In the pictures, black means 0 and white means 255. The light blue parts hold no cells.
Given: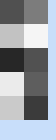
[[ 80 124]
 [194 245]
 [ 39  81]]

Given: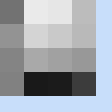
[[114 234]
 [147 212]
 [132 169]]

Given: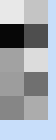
[[232 196]
 [  7  78]
 [162 220]]

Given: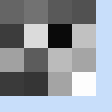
[[101 114]
 [ 60 219]
 [161  92]]

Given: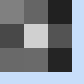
[[128 101]
 [ 72 208]
 [105 106]]

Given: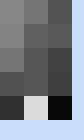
[[134 117]
 [131  96]
 [116  85]]

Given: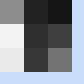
[[141  33]
 [244  47]
 [234  55]]
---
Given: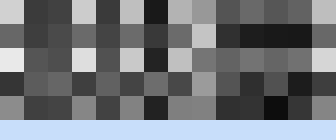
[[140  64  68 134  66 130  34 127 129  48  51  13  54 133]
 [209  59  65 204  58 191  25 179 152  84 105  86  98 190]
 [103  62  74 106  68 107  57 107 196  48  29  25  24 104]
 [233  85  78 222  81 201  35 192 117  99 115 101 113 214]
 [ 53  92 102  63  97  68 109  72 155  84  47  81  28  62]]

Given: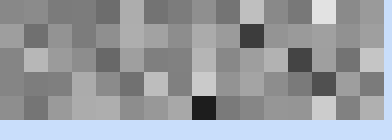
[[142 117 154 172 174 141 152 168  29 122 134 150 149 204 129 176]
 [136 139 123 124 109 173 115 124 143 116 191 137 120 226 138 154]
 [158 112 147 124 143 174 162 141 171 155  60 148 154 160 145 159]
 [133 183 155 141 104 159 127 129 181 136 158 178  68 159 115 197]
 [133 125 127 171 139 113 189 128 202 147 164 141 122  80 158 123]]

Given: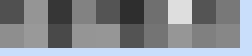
[[142 153  73 149 150  83 116 150 128 135]
 [ 80 149  54 130  84  46 111 222  84 120]]

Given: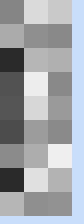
[[182 143 146]
 [133 218 201]
 [171 143 137]
 [ 42 182 176]
 [ 82 237 137]
 [ 85 215 154]
 [ 76 156 138]
 [139 173 239]
 [ 42 224 179]]

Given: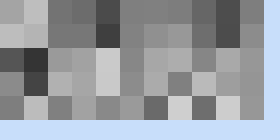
[[126 188 128 162 137 154 106 207 110 205 151]
 [164 190 115 108  75 127 128 125 102  77 126]
 [189 180 119 119  63 130 144 152 110  76 140]
 [ 85  52 154 162 202 135 167 173 134 169 151]
 [139  68 177 166 201 140 171 128 186 158 149]]

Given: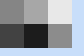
[[ 66  28 140]
 [133 167 232]]

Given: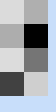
[[ 65 207]
 [219 175]
 [173   1]
 [220 117]]

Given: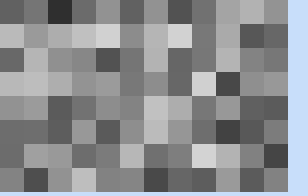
[[131  78 146 190 130 133  73 102  93 154  91 130]
 [ 97 117  47 107 146  97 146  82 113 164 178 147]
 [186 154 173 192 209 140 181 210 120 170  87 103]
 [104 181 144 135  82 117 179 102 119 180 131 119]
 [184 189 174 147 155 120 141 103 208  72 143 152]
 [146 155  91 114 141 131 193 173 119 152  96  91]
 [109 110  93 152  90 142 187 150 110  66  88 124]
 [108 160 153 109 123 183 112 126 211 179 129  69]]
